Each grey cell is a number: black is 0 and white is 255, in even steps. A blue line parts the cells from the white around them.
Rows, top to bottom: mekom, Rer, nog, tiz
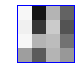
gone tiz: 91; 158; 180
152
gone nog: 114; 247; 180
188

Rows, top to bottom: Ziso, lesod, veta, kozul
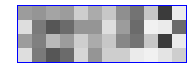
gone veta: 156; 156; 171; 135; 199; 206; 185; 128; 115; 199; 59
235
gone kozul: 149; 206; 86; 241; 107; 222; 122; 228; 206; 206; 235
214
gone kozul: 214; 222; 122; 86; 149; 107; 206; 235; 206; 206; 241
228
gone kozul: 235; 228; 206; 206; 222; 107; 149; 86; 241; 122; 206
214
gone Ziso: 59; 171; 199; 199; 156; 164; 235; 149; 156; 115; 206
143
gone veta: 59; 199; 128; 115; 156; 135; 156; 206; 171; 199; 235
185

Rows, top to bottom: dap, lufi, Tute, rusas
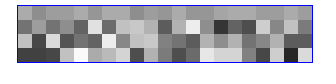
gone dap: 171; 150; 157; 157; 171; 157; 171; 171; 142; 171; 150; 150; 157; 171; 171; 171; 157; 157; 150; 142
165
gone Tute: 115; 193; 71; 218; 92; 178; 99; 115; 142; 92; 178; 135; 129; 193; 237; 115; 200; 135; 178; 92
84
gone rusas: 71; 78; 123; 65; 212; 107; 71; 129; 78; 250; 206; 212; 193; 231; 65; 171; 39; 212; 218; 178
186
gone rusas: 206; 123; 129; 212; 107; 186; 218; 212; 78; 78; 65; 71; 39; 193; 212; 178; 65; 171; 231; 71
250

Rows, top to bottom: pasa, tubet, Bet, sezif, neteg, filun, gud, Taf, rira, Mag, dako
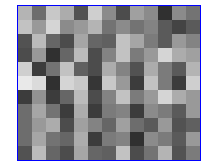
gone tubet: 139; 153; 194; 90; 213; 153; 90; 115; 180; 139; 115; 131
68
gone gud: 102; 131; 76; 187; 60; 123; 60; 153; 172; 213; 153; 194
146
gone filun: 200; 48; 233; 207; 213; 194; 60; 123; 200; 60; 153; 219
54

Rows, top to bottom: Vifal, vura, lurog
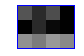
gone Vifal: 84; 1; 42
77
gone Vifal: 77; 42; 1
84
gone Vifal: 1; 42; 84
77
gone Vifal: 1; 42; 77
84
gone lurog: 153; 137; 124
145
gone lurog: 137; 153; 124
145
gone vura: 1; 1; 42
9

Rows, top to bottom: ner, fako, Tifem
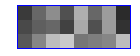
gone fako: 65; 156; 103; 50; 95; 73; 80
169
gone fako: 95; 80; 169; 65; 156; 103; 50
73
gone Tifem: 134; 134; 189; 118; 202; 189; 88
126
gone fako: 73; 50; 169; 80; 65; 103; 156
95

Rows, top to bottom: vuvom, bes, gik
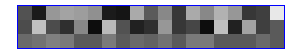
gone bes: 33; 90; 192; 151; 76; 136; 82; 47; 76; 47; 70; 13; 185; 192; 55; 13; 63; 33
163
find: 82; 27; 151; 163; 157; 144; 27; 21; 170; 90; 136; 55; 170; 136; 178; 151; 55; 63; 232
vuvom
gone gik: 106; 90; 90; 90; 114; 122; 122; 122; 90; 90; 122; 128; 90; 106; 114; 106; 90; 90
98
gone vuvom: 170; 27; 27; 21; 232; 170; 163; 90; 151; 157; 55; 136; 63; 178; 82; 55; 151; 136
144
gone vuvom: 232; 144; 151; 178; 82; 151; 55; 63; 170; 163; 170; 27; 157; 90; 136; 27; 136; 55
21
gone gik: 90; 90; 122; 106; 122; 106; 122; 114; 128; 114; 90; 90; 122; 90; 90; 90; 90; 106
98

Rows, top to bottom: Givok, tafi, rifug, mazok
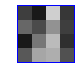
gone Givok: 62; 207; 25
55
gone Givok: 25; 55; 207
62
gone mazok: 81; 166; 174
88

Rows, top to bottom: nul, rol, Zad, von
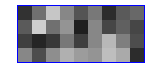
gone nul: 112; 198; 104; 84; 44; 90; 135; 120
50
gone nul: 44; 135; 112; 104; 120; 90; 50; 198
84
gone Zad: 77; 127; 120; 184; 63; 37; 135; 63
56
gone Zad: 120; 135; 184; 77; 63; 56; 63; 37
127

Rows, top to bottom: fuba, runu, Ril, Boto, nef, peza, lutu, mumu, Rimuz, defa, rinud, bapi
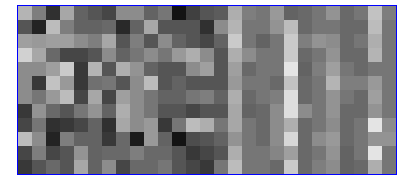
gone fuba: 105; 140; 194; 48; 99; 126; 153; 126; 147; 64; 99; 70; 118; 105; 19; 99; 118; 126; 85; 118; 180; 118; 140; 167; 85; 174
92
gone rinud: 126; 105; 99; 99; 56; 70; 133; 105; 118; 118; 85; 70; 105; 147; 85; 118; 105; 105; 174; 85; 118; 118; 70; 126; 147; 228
159
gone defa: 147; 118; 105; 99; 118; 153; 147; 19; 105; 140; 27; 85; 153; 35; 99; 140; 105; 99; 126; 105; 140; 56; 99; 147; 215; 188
77
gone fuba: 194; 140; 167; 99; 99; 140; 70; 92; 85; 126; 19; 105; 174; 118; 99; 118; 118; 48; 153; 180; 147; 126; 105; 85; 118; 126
64
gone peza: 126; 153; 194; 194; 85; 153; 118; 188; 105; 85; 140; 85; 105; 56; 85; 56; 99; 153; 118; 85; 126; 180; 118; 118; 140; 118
112
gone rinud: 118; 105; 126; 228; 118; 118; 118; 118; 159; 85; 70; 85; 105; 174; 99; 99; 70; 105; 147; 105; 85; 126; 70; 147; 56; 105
133

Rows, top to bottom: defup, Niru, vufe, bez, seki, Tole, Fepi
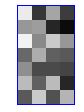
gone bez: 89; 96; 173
104
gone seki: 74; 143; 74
68
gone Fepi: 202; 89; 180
81
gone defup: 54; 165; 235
60

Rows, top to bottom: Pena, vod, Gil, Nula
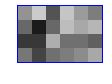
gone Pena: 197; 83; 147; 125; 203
155
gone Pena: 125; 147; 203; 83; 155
197
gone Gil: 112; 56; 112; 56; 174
96
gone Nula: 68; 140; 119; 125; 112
168
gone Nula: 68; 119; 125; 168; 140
112
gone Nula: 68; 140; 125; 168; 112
119

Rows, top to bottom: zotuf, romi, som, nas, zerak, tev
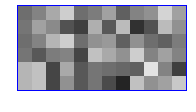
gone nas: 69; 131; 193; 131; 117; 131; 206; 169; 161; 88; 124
145
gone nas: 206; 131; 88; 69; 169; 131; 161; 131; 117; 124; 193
145
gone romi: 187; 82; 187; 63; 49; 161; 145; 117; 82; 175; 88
138
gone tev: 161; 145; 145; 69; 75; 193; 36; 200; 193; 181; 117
88
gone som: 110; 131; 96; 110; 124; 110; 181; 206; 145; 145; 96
153
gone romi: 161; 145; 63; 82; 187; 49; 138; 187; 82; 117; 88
175

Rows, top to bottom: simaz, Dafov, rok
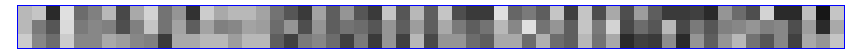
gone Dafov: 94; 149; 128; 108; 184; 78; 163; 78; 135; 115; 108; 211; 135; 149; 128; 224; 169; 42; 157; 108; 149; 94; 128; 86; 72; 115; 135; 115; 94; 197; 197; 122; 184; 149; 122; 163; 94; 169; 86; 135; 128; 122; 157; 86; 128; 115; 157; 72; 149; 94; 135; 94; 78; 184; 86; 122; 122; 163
218
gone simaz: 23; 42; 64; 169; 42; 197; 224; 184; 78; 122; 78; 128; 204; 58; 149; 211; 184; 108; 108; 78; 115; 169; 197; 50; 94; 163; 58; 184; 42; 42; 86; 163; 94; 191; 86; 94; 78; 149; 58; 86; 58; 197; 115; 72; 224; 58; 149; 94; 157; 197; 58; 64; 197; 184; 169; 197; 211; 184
102
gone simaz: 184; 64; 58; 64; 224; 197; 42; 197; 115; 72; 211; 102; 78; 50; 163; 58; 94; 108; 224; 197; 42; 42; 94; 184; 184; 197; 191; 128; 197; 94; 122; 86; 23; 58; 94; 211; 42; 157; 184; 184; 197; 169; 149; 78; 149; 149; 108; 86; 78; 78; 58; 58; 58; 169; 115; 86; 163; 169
204
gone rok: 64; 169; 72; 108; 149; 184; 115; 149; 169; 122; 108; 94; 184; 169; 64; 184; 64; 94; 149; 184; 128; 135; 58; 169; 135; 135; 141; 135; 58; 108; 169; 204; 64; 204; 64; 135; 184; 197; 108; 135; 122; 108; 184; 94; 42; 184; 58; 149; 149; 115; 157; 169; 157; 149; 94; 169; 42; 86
176
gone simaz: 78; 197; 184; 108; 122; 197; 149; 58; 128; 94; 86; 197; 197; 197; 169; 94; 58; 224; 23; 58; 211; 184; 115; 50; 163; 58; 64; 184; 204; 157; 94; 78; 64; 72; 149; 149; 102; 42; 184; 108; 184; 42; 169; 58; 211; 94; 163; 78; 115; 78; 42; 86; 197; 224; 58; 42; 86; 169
191
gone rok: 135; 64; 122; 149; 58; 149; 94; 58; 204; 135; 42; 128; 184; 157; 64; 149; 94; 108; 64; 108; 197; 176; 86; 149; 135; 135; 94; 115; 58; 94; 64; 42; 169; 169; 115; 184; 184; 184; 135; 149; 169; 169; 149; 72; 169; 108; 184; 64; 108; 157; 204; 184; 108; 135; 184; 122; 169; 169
141
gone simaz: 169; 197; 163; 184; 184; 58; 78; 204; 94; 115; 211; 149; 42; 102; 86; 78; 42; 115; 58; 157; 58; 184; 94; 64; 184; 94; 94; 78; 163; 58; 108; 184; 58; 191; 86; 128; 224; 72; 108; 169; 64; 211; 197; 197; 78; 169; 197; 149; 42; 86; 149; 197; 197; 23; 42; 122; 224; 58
50

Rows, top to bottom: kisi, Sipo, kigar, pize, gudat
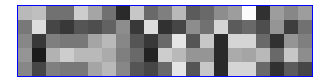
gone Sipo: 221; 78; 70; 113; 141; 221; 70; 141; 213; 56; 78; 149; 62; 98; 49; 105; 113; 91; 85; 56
120
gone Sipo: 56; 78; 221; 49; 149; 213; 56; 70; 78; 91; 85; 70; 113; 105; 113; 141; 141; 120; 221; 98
62
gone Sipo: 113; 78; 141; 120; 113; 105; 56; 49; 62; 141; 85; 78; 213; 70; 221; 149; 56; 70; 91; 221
98
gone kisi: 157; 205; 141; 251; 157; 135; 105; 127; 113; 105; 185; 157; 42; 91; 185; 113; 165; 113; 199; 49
191

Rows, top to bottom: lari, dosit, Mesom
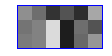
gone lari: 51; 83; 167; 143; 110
45
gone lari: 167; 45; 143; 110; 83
51
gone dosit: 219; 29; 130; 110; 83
116
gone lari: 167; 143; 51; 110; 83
45

